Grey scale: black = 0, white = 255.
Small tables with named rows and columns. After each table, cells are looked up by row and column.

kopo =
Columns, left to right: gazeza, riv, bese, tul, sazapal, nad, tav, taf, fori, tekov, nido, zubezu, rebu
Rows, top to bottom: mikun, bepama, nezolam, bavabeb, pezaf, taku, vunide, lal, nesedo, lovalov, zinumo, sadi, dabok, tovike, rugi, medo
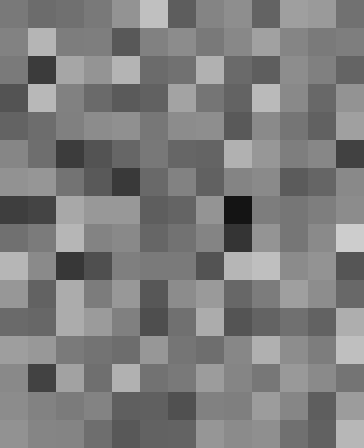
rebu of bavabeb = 147
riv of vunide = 150
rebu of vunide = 137
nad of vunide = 105
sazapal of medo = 88
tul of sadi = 155
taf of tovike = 156
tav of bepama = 140
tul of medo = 110
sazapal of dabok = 109
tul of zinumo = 124
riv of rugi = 130
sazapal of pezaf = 144
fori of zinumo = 103
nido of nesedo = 118
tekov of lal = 125
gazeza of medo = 146
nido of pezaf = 117
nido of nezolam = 141

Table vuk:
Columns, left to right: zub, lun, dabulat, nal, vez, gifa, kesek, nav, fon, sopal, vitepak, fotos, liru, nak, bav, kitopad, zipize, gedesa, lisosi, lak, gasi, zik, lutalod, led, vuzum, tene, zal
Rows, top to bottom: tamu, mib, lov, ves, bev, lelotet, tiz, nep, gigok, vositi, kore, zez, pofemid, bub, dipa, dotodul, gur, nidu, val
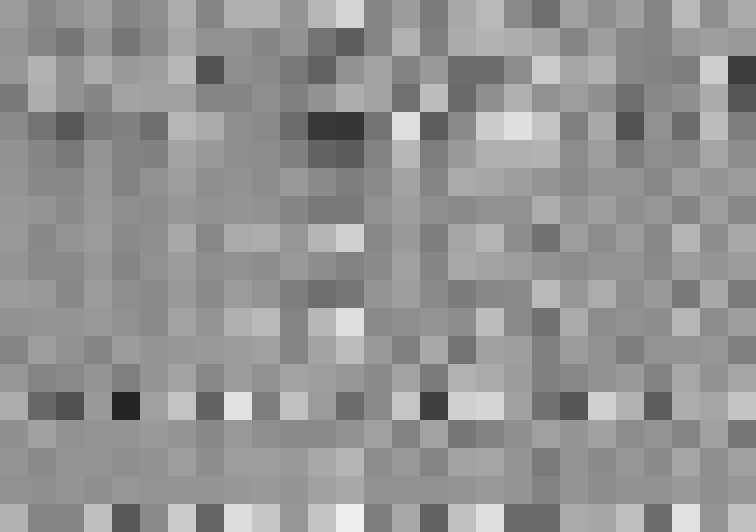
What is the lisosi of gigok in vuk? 141
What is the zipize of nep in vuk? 138
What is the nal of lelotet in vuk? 147
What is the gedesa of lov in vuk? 108
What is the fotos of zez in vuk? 183
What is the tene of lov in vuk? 205
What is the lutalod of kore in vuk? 142
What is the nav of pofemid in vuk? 153
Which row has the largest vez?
ves

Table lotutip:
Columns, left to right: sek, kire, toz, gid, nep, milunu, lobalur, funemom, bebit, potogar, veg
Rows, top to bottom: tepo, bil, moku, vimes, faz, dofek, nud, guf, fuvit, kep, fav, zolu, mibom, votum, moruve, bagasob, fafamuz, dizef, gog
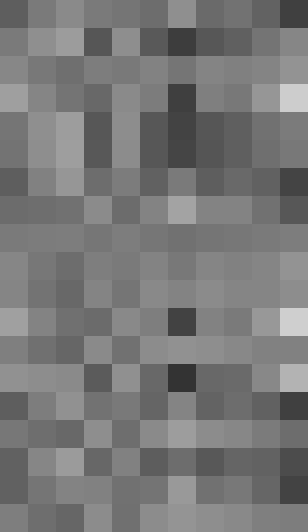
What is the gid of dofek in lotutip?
88
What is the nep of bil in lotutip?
142
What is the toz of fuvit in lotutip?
125
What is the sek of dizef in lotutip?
97
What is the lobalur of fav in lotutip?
131
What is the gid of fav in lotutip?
132
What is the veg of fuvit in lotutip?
125
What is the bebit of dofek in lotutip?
95
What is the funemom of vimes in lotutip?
127
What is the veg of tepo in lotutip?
64
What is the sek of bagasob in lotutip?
119
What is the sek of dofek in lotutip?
115
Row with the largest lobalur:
guf

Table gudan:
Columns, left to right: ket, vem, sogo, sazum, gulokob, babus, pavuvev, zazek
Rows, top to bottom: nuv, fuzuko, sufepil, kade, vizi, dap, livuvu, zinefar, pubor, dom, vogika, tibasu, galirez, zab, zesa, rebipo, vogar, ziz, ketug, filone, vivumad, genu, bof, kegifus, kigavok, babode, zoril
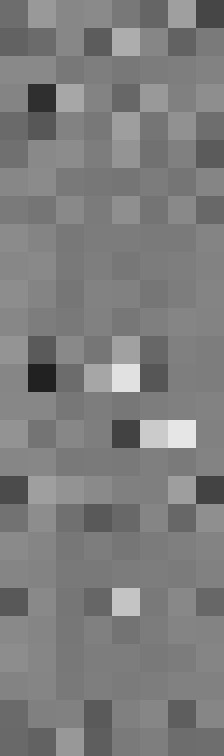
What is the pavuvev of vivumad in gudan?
123
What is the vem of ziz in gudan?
159
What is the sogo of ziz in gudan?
147
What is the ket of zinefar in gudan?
122
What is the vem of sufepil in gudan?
137
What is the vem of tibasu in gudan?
125
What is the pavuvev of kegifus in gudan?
124
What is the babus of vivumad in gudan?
125
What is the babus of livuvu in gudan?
124
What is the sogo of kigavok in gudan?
121
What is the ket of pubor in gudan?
139
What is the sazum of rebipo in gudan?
126
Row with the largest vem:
ziz

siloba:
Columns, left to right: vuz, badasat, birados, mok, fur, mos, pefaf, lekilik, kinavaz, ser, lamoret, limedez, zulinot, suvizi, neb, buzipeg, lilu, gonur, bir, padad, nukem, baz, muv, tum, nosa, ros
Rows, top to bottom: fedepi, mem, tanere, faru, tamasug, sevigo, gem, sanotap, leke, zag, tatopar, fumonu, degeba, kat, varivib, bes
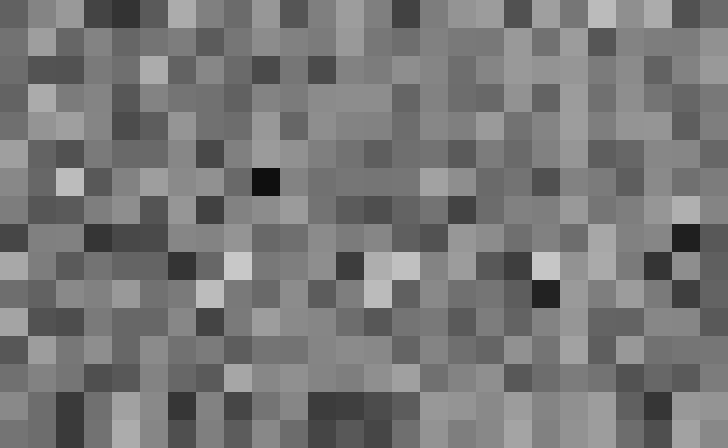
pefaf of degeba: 113
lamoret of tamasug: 102
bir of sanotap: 129
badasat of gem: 103
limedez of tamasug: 142
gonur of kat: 143
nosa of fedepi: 81
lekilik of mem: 91
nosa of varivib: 152
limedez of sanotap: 115
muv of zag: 122
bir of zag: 62
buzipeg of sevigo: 115
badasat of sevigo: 99
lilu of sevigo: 90
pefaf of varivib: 54
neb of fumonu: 116
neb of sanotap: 99
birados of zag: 90

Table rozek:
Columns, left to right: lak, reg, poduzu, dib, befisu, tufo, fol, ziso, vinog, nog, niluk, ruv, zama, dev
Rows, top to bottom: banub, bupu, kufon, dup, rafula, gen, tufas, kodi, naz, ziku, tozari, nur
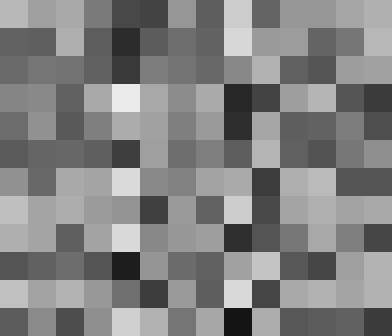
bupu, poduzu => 175
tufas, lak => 145
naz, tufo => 136
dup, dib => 168
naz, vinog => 47
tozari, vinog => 217

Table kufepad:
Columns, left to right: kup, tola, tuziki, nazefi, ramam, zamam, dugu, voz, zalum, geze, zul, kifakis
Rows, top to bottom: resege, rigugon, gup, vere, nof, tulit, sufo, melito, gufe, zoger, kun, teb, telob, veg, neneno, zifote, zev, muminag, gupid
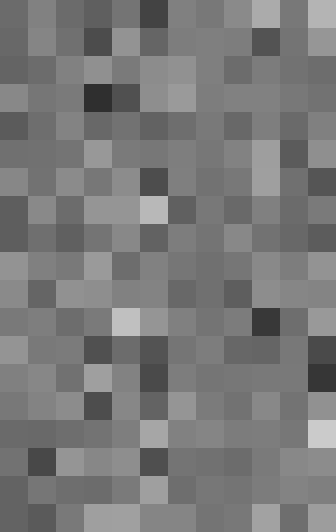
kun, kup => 138
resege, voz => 120
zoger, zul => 125
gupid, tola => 90
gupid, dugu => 133
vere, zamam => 142
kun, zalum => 94
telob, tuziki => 123
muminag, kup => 99
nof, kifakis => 128
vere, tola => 118

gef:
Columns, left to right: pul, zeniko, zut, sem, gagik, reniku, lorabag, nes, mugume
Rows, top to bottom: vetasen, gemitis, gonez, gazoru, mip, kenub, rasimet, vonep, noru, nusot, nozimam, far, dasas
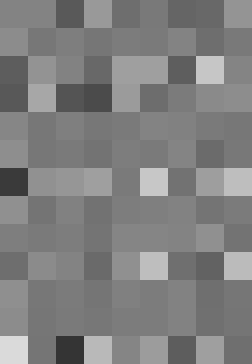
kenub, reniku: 122
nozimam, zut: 123
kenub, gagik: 125
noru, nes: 144
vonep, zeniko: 116
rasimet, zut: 150
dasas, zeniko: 117
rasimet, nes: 158
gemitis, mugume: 121
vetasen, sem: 153
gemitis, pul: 140
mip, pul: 134
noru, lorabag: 131
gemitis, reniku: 122
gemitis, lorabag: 131
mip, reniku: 131

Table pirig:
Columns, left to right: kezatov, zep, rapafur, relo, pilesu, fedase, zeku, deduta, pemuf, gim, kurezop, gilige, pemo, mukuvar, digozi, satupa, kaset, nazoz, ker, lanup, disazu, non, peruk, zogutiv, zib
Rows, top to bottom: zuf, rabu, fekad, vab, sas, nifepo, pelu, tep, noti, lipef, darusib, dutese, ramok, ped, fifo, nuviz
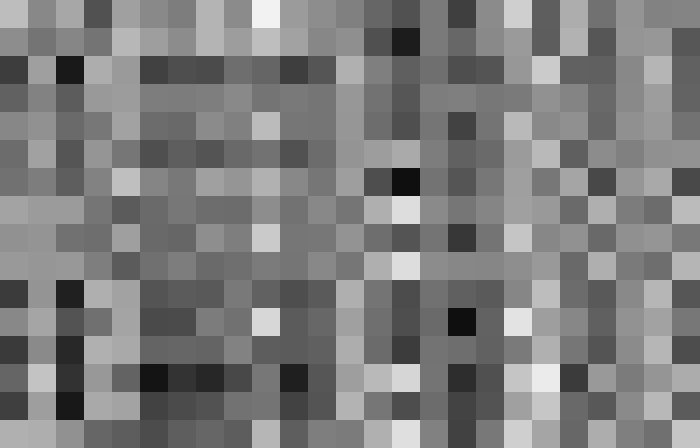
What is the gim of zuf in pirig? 242
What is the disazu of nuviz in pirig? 103
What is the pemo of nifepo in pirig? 148
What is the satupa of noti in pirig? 116
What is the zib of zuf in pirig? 132
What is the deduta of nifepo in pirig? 84
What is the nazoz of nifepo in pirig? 106
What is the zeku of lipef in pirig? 125
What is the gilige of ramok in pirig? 96
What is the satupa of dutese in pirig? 106
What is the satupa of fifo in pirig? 108

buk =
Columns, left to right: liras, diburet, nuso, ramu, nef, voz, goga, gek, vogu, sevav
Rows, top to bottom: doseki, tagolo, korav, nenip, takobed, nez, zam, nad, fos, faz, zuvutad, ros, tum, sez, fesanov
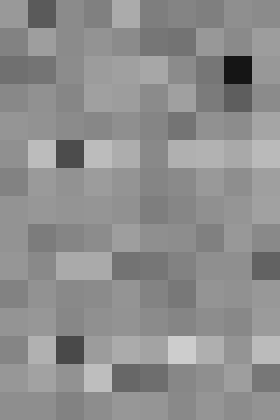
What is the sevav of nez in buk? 186
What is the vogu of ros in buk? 136
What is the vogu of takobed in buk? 140
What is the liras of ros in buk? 148
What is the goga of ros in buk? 133
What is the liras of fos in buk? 147
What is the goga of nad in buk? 134
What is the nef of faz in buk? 115
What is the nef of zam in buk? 148
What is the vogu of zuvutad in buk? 145
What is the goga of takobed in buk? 116
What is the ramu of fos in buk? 140
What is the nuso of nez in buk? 76
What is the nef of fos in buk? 158
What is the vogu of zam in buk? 142

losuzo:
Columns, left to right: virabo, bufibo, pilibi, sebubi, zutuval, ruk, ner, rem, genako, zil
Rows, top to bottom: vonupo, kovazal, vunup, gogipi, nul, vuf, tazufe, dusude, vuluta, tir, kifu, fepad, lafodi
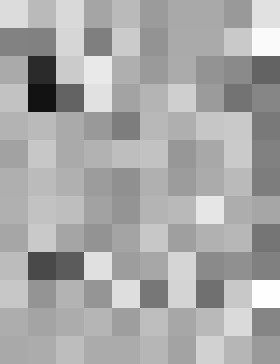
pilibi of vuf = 170
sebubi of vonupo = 165
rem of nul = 198
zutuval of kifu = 222
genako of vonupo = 153
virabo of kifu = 199
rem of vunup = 147
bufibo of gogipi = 18
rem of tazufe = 171
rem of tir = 138
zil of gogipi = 134
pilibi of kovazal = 214
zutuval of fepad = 158
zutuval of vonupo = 186
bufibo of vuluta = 201

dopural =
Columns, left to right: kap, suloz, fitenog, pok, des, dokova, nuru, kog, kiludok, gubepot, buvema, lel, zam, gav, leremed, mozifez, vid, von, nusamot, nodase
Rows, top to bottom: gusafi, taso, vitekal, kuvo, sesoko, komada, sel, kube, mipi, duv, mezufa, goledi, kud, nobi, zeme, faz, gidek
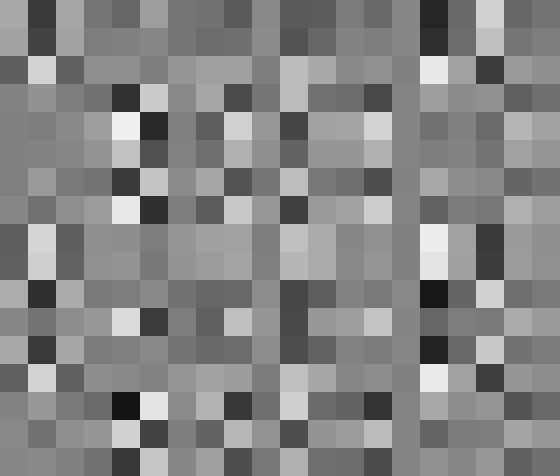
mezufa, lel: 93
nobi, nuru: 149
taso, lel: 103
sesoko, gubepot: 151
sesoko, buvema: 69
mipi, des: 141
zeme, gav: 51
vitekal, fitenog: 96
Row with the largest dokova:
zeme

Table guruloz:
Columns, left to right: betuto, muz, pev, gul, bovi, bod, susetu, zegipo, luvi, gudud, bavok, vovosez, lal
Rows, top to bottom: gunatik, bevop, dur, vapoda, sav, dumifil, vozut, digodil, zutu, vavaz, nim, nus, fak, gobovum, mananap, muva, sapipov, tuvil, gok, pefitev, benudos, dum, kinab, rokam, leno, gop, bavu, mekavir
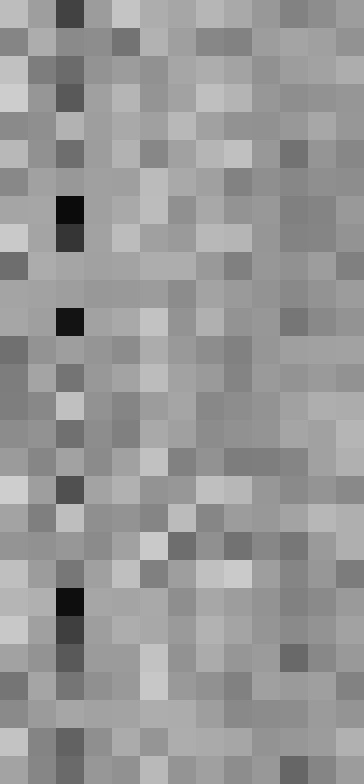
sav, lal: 151
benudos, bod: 128
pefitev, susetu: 110
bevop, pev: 138
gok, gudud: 152
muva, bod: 169
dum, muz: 176
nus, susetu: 147
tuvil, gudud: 151
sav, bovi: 169
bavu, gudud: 147
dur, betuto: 193
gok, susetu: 187
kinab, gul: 158
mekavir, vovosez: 133
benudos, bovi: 191

